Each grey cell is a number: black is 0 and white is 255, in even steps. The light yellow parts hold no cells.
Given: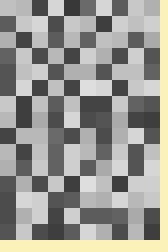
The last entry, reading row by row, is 62
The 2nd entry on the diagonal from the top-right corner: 192
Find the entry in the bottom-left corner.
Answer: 84
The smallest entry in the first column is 68
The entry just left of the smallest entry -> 214
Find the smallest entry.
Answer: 56
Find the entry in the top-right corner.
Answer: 176
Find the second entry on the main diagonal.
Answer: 200
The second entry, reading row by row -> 184
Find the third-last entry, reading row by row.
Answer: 76
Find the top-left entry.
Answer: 192
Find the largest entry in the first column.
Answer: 200
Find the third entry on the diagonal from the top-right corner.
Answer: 184
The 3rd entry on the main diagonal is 192
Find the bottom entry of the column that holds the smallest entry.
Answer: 92
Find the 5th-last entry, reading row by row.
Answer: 214

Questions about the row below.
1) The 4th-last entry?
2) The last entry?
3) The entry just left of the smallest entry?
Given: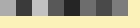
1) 36
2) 124
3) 87
